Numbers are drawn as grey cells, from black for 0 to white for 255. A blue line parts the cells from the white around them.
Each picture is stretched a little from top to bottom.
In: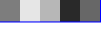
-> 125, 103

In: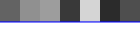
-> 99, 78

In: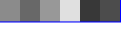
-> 139, 76

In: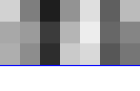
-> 210, 118

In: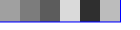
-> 160, 188

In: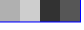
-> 176, 86

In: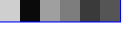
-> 207, 85
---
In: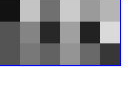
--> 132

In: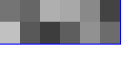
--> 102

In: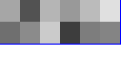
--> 82

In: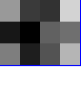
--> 1

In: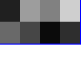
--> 157

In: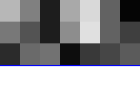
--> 83
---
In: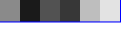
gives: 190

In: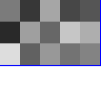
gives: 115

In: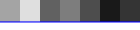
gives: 25

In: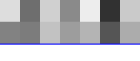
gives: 85

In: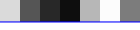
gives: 252

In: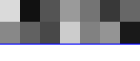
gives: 148

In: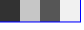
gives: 86
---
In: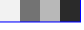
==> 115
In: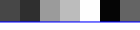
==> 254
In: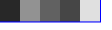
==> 97
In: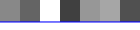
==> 151
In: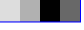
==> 177
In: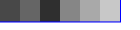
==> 134
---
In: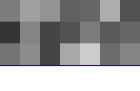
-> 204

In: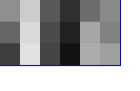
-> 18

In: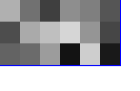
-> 19

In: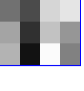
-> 18

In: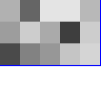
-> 151

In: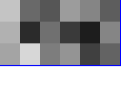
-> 148

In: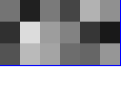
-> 109

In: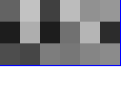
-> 119
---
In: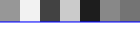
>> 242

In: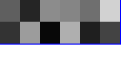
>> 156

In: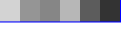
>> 149

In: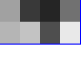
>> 195

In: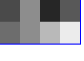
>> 141

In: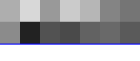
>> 34

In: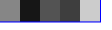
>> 22
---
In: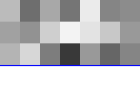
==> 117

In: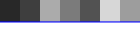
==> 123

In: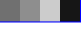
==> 22

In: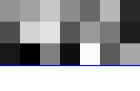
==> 141

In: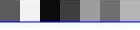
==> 62

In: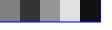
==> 224

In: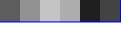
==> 173

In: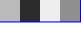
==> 143
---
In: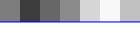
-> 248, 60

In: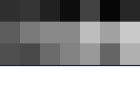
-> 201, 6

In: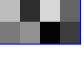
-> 215, 4

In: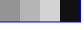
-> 211, 17

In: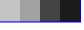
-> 196, 27

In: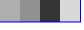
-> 217, 53

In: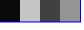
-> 197, 9

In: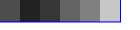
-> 199, 34

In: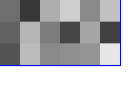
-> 230, 56

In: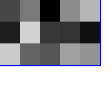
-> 211, 2
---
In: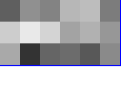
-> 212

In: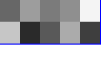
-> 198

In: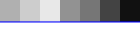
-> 205

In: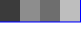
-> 141

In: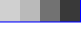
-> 186

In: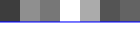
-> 171

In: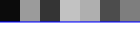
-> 175

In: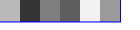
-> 185

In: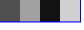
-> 161

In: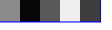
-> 139
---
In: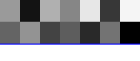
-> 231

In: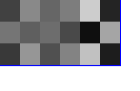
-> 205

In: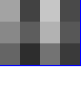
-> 136

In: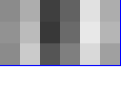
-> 225

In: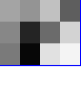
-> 135

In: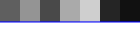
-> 207

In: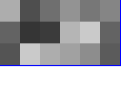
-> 119
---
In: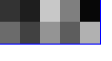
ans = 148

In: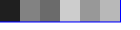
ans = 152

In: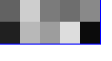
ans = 184

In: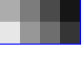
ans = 151

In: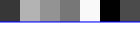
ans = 147

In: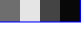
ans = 68

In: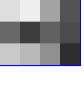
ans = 201

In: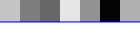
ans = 176

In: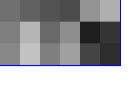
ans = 175

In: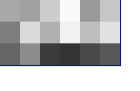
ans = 226
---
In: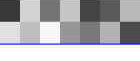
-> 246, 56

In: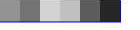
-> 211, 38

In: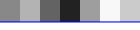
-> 248, 34

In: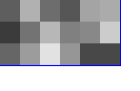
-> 226, 59

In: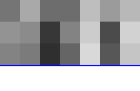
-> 217, 47

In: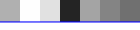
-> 254, 36

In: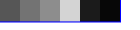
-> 212, 7
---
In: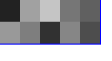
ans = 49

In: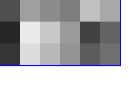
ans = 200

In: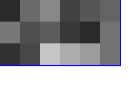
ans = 93

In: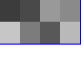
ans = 88

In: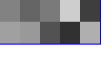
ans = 82

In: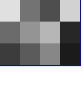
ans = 182

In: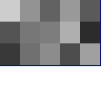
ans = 125

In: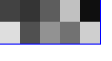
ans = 146

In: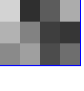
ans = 62
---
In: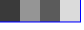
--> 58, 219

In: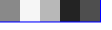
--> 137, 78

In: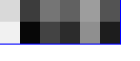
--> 217, 29

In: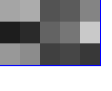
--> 165, 56

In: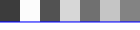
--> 60, 131

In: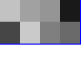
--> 194, 106

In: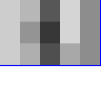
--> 205, 141

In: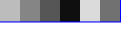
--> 188, 113

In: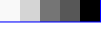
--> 249, 0

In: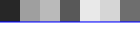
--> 39, 110
